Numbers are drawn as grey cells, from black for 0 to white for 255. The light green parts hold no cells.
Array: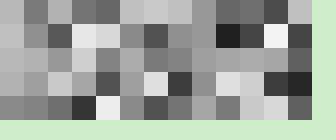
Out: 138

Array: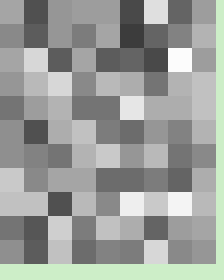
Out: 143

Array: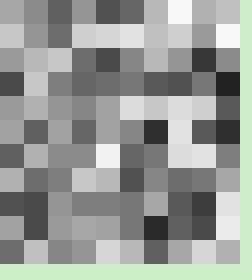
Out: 110

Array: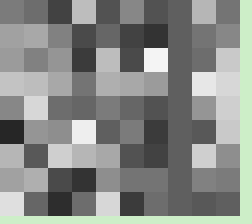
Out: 223

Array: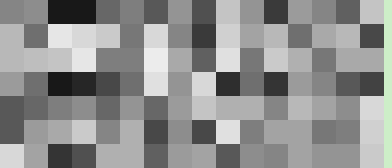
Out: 216

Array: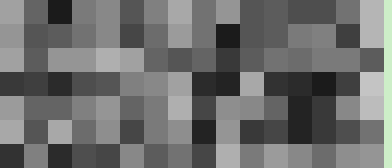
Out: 50
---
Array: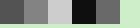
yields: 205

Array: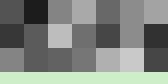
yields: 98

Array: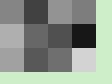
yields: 111

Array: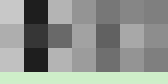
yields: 180

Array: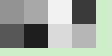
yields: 218

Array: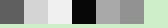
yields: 240
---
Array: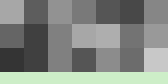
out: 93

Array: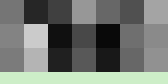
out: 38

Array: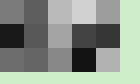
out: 94

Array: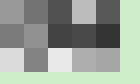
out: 115

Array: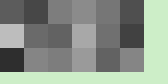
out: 71

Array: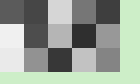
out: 70

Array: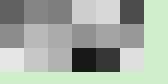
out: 132

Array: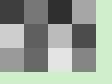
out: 118

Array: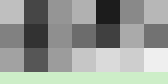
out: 70

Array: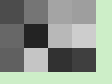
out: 117
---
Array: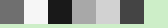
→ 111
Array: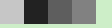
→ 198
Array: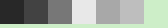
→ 40
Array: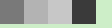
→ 121
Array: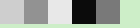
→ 206
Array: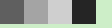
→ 95
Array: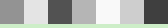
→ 147
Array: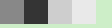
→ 136
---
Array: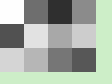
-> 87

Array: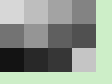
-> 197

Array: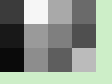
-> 187

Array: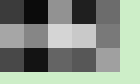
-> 160

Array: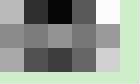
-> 208

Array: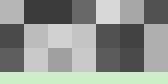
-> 175

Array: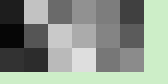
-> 139

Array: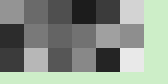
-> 233

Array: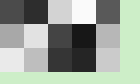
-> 203

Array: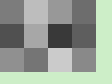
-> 137
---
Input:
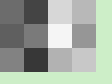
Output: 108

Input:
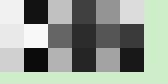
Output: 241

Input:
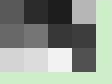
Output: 89

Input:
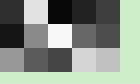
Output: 47

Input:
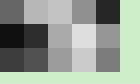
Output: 102

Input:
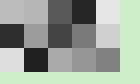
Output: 188

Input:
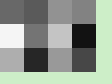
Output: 104

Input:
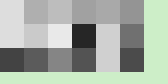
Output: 221

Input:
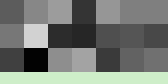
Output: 92

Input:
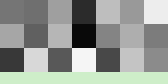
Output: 117
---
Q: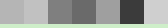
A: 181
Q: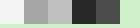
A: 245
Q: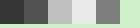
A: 55
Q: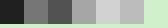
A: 34
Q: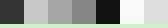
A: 52
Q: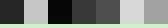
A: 38
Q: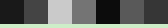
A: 25
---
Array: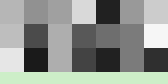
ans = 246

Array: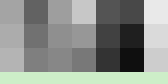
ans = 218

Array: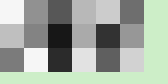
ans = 151

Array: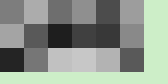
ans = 137

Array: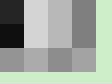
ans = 127

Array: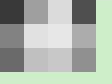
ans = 172
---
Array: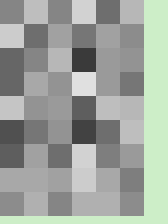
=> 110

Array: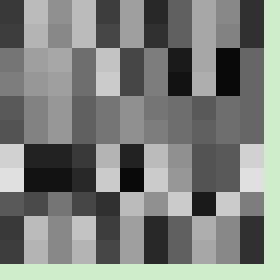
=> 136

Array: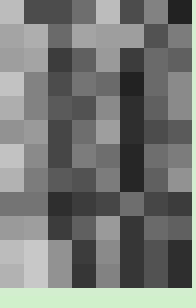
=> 131

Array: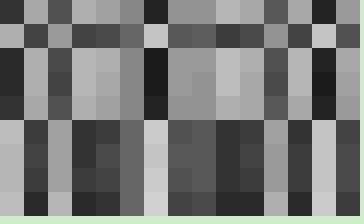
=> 35

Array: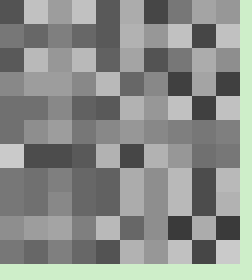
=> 164

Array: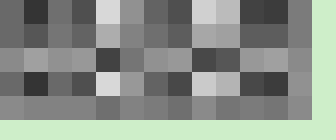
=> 60

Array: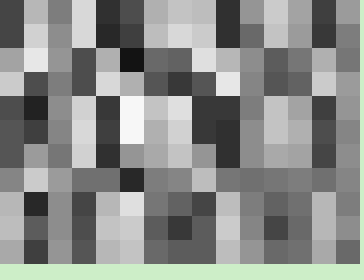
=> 63
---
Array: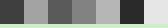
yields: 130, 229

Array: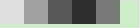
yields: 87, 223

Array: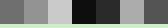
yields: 14, 202

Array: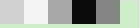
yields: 169, 244

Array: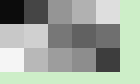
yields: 119, 245

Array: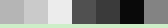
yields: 80, 236

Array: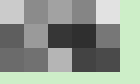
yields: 54, 226

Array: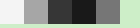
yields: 54, 244
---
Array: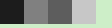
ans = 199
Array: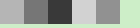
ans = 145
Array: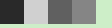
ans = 133
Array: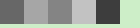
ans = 61
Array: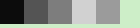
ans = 155
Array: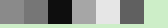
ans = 96
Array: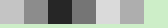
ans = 174
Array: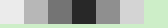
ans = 212
